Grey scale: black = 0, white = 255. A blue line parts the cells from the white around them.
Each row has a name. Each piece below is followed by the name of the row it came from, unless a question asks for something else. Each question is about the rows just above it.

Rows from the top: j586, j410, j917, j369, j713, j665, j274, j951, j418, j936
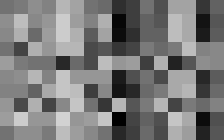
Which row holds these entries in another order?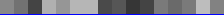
j369
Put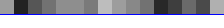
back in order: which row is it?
j936

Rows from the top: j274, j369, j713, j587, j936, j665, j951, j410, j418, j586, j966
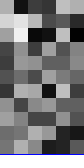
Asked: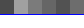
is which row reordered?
j665
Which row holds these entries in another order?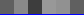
j936
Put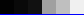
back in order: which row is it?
j713
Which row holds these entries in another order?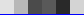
j369
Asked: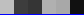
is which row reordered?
j951
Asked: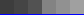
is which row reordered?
j587

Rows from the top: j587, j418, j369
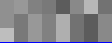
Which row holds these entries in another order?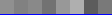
j418
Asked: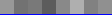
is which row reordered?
j418
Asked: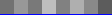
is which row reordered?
j369
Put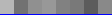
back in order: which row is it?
j587

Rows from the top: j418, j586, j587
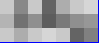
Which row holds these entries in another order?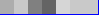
j587
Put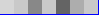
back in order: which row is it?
j418
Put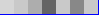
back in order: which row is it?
j418
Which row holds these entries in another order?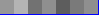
j586
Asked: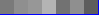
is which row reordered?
j586
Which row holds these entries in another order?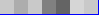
j587
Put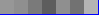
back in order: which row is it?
j586

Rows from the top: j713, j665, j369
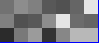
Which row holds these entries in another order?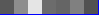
j665
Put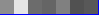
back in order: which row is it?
j665
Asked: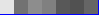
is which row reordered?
j713
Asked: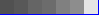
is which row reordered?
j665
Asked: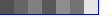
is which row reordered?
j713
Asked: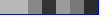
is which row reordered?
j369
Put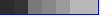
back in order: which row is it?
j369

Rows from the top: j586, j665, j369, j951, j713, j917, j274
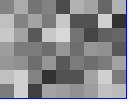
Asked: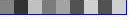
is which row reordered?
j917
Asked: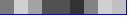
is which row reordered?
j917
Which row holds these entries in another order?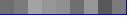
j713
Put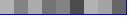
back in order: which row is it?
j586
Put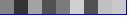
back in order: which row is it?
j665
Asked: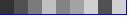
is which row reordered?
j917
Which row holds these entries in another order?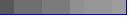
j951

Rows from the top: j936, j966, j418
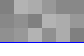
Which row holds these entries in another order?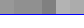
j418
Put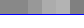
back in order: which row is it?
j936
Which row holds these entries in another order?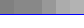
j936
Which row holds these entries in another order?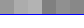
j966
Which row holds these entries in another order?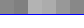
j936
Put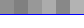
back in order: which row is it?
j966

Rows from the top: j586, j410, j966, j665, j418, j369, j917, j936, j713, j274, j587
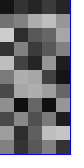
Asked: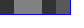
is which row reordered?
j587
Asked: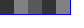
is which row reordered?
j587

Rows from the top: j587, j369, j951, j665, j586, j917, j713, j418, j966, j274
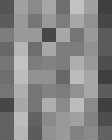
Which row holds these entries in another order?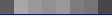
j369
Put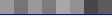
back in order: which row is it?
j369

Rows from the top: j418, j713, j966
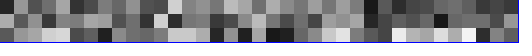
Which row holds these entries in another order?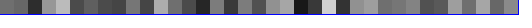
j713
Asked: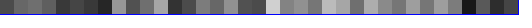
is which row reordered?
j418
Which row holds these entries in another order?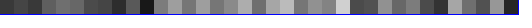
j418

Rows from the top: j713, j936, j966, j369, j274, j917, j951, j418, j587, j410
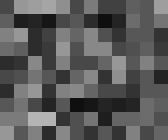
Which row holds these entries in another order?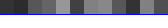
j966
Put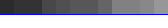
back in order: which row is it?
j410
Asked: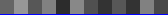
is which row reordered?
j410
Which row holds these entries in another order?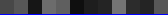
j936
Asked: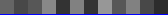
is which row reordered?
j951

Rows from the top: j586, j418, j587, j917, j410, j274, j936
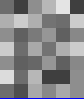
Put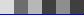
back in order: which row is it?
j274
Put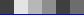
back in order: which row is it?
j586
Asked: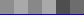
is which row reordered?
j936
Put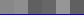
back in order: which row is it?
j410
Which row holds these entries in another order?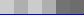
j418

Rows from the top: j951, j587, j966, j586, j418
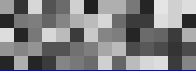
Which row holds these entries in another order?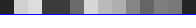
j587
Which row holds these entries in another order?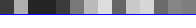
j966
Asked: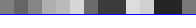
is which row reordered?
j587
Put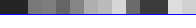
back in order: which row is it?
j587

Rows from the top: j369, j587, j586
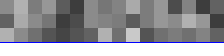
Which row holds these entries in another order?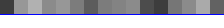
j587
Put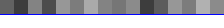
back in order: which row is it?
j369

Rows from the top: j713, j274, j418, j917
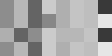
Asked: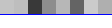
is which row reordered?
j713
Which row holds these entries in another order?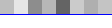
j917
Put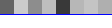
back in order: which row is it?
j713

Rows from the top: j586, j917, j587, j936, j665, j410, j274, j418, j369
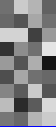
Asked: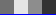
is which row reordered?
j936
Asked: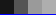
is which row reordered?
j665
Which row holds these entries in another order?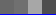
j410
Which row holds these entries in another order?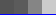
j274
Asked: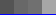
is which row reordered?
j917
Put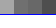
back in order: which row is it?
j410

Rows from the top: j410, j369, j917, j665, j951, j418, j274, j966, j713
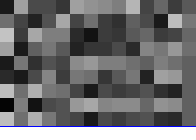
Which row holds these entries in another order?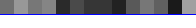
j665
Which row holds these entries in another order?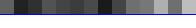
j274
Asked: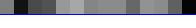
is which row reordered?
j966

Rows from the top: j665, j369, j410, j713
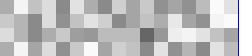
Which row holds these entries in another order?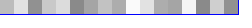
j665
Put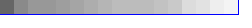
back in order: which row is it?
j410
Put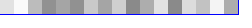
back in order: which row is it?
j665
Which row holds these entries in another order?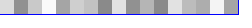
j713
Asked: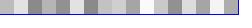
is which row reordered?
j713
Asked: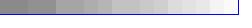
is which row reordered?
j369

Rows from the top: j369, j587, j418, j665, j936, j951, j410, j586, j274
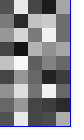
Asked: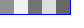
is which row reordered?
j410
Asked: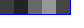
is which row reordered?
j951

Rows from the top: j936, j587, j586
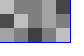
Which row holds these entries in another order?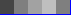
j936
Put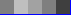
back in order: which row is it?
j586
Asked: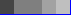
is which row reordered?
j936
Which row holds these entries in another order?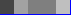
j936
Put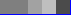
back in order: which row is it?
j587

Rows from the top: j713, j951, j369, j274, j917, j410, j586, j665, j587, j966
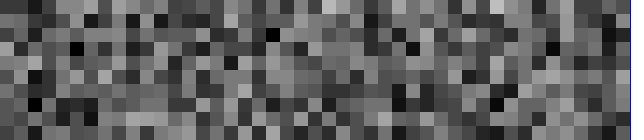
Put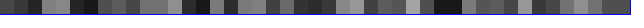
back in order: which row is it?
j966
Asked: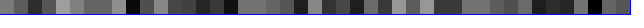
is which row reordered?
j665
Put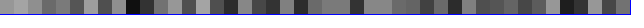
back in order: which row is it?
j410

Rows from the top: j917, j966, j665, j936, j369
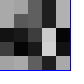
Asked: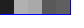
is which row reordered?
j966
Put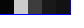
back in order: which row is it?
j665
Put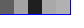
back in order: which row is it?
j917
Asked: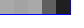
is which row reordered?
j369

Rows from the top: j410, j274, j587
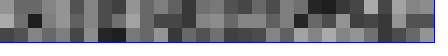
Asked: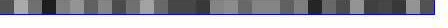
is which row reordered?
j274
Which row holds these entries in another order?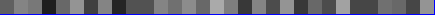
j587
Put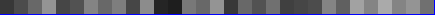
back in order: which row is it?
j587
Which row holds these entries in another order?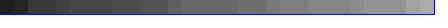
j410
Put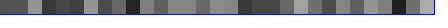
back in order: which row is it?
j274
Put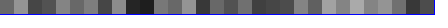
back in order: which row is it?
j587

